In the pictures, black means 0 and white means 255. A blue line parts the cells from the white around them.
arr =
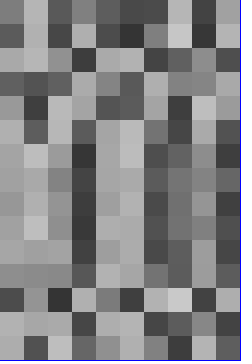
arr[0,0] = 125
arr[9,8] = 128
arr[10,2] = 163
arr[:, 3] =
[128, 175, 61, 171, 164, 91, 54, 68, 61, 57, 65, 87, 176, 70, 102]
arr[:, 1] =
[181, 177, 182, 83, 63, 93, 189, 169, 176, 190, 160, 139, 148, 167, 81]
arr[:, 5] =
[73, 52, 178, 89, 91, 186, 188, 170, 178, 171, 172, 166, 63, 180, 176]
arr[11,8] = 156
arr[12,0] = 76
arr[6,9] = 62
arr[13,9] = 67
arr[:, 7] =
[182, 198, 96, 130, 62, 70, 98, 116, 112, 114, 93, 92, 201, 92, 61]
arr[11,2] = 137
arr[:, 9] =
[161, 180, 78, 169, 155, 82, 62, 102, 64, 79, 70, 92, 174, 67, 94]
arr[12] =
[76, 148, 52, 176, 123, 63, 178, 201, 66, 174]
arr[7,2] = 131
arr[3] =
[96, 83, 96, 171, 132, 89, 175, 130, 133, 169]
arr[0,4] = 93
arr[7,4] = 166
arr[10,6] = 73
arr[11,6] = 115
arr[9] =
[161, 190, 143, 57, 174, 171, 81, 114, 128, 79]
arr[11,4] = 178

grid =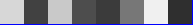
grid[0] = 215
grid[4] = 59
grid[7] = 47

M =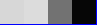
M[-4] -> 215
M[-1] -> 6

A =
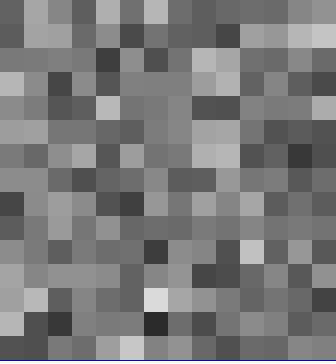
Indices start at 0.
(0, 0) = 98
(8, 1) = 137
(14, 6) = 129
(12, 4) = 108
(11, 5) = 99
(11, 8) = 70
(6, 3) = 165
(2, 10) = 112
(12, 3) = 132
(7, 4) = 100
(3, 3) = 138
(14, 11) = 103
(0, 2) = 133
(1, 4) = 139
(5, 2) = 119
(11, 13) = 144
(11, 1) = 134
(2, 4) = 62
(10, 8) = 131
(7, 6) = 136
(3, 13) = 74
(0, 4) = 174
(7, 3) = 79
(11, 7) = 148
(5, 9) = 166
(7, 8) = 94
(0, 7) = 108
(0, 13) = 145
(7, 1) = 140
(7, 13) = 109
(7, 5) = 108
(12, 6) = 218
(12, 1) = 184
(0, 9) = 105

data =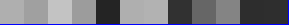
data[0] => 175
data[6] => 178
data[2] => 195
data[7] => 49

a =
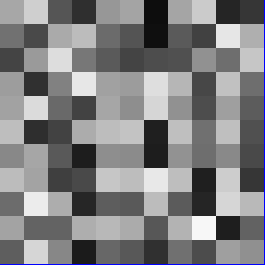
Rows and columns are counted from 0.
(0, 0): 167
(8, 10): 185
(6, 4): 142
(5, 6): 31
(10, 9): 159
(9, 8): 247
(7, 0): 188
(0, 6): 13
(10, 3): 27
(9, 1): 99
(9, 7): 179
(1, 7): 90
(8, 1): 236
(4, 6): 214
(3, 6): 222
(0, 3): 47
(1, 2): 170
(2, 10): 198
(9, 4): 184
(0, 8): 203
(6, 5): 139
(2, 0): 68
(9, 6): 87
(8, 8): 37
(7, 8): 31
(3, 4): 161
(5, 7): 191
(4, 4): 166
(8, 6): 188
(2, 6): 77
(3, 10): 110
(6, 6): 29
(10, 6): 48
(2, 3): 119
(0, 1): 207

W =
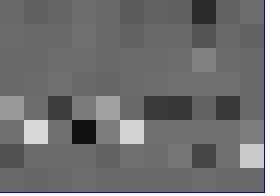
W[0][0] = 103
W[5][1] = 215
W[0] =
[103, 96, 100, 108, 104, 91, 99, 97, 43, 98, 109]
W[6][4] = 98
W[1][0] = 107
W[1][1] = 104
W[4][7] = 55
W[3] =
[103, 107, 110, 105, 102, 107, 109, 110, 112, 110, 106]
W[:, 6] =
[99, 104, 107, 109, 58, 112, 108, 104]
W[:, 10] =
[109, 99, 103, 106, 104, 125, 201, 103]
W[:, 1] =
[96, 104, 103, 107, 109, 215, 107, 102]
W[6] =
[80, 107, 107, 107, 98, 110, 108, 118, 71, 112, 201]
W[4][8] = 98
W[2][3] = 109
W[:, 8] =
[43, 85, 130, 112, 98, 113, 71, 109]
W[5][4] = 125
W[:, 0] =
[103, 107, 105, 103, 153, 110, 80, 106]
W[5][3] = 16
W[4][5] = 105

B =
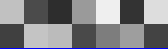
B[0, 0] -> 193
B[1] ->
[64, 196, 187, 73, 125, 158, 67]
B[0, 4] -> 239

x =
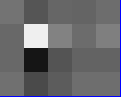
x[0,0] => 115
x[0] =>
[115, 85, 102, 100, 109]
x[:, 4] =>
[109, 127, 99, 110]
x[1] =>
[104, 239, 130, 108, 127]
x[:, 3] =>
[100, 108, 99, 110]

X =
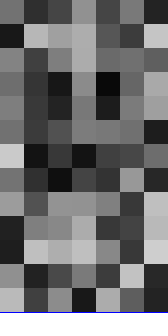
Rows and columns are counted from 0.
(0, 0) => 114
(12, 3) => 24
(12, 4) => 172
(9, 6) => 185
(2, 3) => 172
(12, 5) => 94
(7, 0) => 115
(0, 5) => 121
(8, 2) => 147
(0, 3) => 145
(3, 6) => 169
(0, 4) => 69
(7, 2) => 15
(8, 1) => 82
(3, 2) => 23
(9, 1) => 127
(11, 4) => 60
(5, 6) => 29
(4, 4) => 28
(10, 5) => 56
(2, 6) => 95
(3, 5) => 102
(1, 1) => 183
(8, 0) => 156
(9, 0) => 33
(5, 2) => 81
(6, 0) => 202

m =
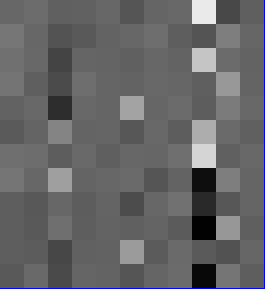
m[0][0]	103
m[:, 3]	[97, 89, 101, 110, 104, 100, 105, 100, 93, 94, 97, 101]
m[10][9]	82
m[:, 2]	[96, 83, 68, 75, 45, 132, 93, 159, 103, 111, 71, 74]
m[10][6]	91
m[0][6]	101
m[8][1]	88
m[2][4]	100
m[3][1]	95
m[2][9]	107
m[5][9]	106
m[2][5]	96
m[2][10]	99
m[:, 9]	[72, 126, 107, 152, 123, 106, 96, 126, 87, 151, 82, 117]
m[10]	[94, 92, 71, 97, 98, 155, 91, 106, 90, 82, 102]
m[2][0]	112
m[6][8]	213
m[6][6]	102
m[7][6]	85
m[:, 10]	[95, 102, 99, 100, 104, 96, 104, 101, 101, 95, 102, 94]
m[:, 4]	[103, 99, 100, 101, 101, 101, 95, 103, 100, 99, 98, 99]
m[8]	[94, 88, 103, 93, 100, 76, 103, 113, 41, 87, 101]
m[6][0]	111
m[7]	[117, 103, 159, 100, 103, 106, 85, 99, 14, 126, 101]
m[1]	[118, 103, 83, 89, 99, 103, 110, 94, 84, 126, 102]
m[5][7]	93
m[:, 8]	[234, 84, 197, 95, 93, 173, 213, 14, 41, 2, 90, 8]
